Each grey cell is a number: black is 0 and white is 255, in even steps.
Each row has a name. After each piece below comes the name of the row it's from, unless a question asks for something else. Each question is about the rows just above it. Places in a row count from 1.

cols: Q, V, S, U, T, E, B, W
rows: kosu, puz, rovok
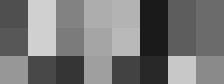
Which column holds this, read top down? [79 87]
Q
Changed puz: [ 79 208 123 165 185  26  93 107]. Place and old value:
1, [87]
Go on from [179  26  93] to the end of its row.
[107]
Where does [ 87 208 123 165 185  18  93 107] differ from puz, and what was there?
6, [26]

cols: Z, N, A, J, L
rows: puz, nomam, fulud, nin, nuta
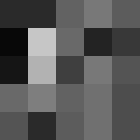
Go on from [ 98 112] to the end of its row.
[77]
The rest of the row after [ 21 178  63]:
[120  84]
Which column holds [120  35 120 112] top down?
J
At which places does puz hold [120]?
4
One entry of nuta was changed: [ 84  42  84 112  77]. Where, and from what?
3, [92]
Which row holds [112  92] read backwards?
nuta

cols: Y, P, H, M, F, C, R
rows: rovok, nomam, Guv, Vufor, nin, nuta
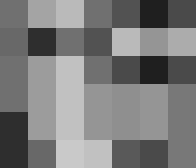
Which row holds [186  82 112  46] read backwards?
nomam
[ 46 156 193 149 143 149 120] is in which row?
nin
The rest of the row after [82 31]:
[74]
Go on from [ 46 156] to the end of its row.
[193 149 143 149 120]

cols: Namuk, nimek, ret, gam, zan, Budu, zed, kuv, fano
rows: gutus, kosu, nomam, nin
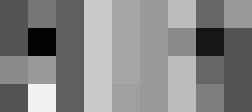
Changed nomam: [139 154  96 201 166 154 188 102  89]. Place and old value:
9, [83]
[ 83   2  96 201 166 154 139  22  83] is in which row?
kosu
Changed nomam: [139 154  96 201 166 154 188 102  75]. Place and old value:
9, [83]
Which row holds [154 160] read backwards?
nin
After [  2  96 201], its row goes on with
[166 154 139  22  83]
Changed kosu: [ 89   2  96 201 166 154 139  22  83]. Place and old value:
1, [83]
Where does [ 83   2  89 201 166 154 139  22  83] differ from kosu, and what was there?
3, [96]

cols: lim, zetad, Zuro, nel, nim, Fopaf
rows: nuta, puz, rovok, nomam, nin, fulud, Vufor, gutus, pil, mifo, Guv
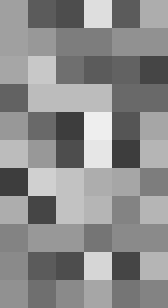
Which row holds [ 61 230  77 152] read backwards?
fulud
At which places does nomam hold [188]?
2 3 4
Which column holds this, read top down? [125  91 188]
nel
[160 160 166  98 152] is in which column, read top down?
lim

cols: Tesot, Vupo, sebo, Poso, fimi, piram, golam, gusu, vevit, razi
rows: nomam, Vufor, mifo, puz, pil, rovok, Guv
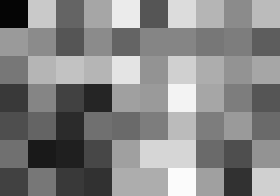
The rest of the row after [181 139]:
[187]
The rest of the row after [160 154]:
[243 166 125  85]
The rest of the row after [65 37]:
[160 154 243 166 125  85]

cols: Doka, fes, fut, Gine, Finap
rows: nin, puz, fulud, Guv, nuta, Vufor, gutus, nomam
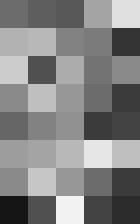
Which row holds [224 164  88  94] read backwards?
nin
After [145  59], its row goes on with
[67]
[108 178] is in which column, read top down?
Doka

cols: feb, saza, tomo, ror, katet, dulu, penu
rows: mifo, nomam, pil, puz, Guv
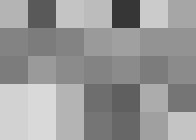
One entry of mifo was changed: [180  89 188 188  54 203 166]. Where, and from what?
3, [196]
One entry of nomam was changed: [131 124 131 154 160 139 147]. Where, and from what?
6, [147]
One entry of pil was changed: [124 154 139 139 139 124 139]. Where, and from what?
4, [131]
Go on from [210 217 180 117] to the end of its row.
[103 160 196]

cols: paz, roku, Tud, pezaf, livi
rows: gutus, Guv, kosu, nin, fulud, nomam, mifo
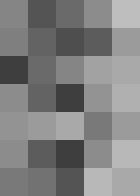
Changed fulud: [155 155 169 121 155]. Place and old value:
1, [147]
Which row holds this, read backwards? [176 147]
nin
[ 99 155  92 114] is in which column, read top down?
roku

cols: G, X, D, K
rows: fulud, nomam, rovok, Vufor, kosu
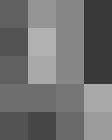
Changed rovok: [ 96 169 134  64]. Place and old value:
4, [56]
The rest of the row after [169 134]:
[56]
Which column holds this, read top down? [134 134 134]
D

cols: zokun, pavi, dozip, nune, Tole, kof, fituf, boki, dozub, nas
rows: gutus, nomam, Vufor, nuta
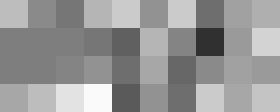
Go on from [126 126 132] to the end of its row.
[146 110 167 103 138 161 154]
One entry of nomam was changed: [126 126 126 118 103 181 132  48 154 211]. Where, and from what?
5, [96]
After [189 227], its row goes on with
[250  90 146 110 203 167 196]
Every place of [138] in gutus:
2
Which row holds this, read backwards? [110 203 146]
gutus
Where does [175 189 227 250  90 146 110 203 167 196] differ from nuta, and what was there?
1, [167]

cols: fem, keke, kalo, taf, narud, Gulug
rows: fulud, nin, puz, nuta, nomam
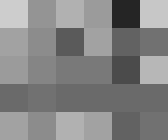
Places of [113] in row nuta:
2
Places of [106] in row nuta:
1 3 4 5 6

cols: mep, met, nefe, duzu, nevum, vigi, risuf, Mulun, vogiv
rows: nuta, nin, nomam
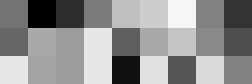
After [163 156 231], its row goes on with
[ 17 224  86 217 130]
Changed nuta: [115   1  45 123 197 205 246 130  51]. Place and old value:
5, [191]
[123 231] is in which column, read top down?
duzu
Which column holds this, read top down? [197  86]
risuf
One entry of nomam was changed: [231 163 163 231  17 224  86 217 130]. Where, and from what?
3, [156]
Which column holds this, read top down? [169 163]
met

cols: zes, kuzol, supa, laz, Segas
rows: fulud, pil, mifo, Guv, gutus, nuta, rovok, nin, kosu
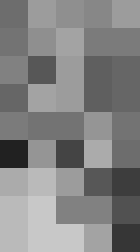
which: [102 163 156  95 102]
Guv
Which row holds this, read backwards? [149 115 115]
gutus
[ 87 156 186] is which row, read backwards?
rovok
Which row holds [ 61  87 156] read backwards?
rovok
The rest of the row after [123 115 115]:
[149 115]
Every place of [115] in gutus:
2 3 5

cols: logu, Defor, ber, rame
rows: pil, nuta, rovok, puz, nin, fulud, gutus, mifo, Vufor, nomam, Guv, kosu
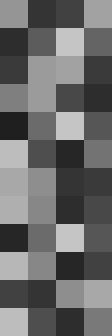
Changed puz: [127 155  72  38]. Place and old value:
4, [45]
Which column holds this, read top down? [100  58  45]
rame
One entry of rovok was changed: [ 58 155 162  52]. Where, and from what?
4, [58]
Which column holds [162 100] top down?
rame
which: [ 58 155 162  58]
rovok
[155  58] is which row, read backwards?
rovok
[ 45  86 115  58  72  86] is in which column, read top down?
rame

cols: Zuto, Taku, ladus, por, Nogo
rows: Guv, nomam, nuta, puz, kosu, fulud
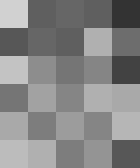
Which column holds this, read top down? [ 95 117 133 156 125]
ladus
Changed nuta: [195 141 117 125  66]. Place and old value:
4, [133]
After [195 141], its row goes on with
[117 133  66]
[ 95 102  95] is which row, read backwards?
Guv

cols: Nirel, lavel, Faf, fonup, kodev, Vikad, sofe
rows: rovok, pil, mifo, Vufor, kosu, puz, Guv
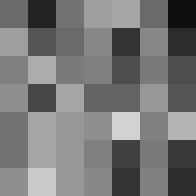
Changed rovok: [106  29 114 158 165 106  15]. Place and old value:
2, [36]
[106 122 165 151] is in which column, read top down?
Faf
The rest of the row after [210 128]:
[179]

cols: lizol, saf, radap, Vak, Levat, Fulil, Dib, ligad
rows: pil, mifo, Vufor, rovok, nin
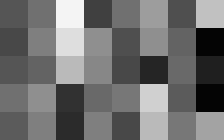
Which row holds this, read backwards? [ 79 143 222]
mifo
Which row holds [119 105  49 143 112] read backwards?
rovok
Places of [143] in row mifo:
4 6
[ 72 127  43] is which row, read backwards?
nin

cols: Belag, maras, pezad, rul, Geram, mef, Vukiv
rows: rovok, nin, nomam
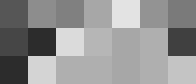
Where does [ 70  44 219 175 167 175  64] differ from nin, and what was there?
4, [182]
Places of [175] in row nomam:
3 4 6
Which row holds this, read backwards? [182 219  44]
nin
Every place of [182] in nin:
4
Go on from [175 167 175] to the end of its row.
[196]
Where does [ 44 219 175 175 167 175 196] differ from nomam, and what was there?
2, [212]

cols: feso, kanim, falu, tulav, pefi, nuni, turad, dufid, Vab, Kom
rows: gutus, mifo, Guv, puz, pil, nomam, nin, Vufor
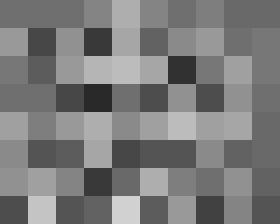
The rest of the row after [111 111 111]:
[132 174 132 111 126 105 105]
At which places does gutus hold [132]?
4 6
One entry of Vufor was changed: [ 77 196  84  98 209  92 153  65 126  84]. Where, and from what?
9, [132]
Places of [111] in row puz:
1 2 5 10

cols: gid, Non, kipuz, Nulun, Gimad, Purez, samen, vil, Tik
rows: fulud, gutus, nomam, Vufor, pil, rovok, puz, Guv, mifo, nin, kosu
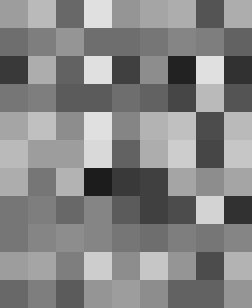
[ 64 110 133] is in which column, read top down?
Gimad
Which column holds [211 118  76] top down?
vil
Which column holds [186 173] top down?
gid
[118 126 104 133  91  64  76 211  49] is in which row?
Guv

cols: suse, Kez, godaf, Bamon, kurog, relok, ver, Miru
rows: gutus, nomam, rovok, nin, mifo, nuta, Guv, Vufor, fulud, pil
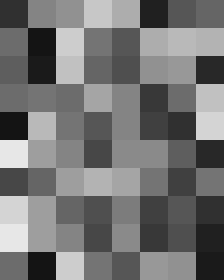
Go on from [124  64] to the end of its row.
[86 48]
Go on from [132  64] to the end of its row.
[ 48 212]
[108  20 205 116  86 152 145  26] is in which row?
pil

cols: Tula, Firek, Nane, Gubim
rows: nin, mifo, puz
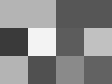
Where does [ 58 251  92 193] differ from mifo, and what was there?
2, [243]
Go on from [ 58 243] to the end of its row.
[ 92 193]
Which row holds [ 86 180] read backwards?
nin
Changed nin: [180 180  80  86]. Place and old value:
3, [86]
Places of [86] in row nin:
3 4

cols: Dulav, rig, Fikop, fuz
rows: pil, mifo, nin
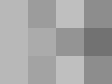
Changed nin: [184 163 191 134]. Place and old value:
4, [141]
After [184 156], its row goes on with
[191 141]
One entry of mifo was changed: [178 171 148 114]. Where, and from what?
1, [184]
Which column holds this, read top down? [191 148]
Fikop
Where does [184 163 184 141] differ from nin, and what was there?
3, [191]
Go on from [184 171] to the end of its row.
[148 114]

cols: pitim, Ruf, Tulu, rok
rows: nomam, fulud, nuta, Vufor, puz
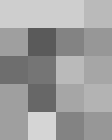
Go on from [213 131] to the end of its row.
[151]
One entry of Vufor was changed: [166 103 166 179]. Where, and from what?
1, [159]
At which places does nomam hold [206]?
1 2 3
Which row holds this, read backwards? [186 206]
nomam
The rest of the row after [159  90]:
[131 151]
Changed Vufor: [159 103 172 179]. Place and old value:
3, [166]

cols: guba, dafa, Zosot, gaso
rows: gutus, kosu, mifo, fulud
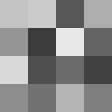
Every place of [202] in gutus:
2
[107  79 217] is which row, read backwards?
mifo

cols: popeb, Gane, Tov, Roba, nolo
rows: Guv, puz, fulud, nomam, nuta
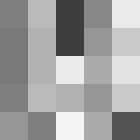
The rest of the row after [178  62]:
[150 201]
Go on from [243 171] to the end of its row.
[82]
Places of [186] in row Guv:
2
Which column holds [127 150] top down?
popeb
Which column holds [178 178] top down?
Gane
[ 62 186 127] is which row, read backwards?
Guv

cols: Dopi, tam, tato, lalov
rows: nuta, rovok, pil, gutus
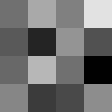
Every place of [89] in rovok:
1
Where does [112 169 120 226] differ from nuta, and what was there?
3, [128]
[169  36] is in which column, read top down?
tam

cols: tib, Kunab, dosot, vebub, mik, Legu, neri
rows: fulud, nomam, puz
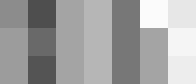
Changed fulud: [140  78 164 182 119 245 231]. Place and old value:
6, [251]
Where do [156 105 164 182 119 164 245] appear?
nomam
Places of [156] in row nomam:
1
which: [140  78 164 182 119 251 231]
fulud
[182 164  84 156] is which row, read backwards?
puz
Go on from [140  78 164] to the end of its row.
[182 119 251 231]

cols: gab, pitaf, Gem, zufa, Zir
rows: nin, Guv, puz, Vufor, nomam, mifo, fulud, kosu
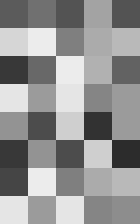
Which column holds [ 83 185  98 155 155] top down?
Zir
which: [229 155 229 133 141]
kosu
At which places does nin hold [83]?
3 5
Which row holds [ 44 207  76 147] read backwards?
mifo
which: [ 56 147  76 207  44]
mifo

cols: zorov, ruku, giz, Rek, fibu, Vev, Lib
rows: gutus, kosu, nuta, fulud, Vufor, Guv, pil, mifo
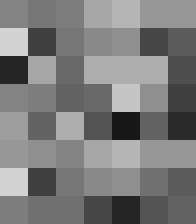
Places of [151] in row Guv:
1 6 7
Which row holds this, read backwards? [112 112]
mifo
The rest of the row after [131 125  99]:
[105 197 143  64]
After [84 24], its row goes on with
[99 43]
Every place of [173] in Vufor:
3
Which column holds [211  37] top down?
zorov
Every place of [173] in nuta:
4 5 6

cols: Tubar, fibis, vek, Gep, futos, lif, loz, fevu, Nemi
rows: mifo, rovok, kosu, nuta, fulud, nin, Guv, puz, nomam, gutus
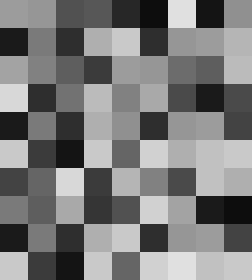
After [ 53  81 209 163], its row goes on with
[26 13]
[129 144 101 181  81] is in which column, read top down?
futos

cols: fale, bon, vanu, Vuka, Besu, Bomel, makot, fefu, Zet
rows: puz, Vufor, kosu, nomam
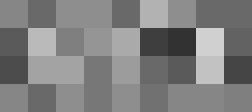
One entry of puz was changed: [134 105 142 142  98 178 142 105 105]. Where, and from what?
5, [105]
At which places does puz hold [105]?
2 5 8 9

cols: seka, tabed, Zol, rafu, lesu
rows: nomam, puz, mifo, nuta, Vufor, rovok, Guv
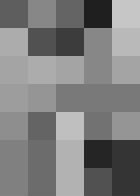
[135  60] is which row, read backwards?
puz
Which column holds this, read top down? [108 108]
tabed
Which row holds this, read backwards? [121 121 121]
nuta
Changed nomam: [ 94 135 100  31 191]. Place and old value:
5, [198]
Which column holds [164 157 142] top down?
seka
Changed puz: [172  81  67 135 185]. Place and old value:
3, [60]

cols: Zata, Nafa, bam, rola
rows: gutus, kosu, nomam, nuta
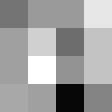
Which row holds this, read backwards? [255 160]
nomam
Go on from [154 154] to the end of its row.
[231]
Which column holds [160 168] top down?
Zata
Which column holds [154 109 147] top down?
bam
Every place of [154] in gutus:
2 3
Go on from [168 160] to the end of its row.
[  7 132]

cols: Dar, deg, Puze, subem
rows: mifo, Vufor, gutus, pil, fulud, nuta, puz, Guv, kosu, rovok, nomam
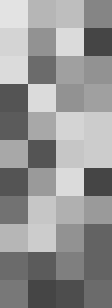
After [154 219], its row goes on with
[69]
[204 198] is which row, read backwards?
nuta
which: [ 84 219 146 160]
pil
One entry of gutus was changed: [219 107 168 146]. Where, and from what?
3, [160]

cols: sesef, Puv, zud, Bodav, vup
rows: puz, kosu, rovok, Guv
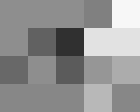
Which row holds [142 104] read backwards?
rovok
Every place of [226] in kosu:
4 5
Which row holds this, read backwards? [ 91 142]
rovok
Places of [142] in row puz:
1 2 3
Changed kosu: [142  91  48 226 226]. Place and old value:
2, [97]
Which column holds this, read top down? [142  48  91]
zud
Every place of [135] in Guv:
1 2 3 5

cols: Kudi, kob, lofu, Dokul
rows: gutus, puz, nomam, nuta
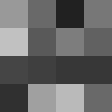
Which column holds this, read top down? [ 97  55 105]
Dokul
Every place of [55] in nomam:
3 4
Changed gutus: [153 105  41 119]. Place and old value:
3, [33]
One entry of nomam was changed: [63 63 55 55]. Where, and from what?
1, [69]

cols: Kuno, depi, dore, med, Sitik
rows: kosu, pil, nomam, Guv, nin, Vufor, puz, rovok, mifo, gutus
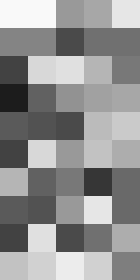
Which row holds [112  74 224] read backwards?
mifo
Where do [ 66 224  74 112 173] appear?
mifo
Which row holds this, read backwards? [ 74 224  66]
mifo
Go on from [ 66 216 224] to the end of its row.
[181 120]
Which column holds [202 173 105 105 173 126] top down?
Sitik

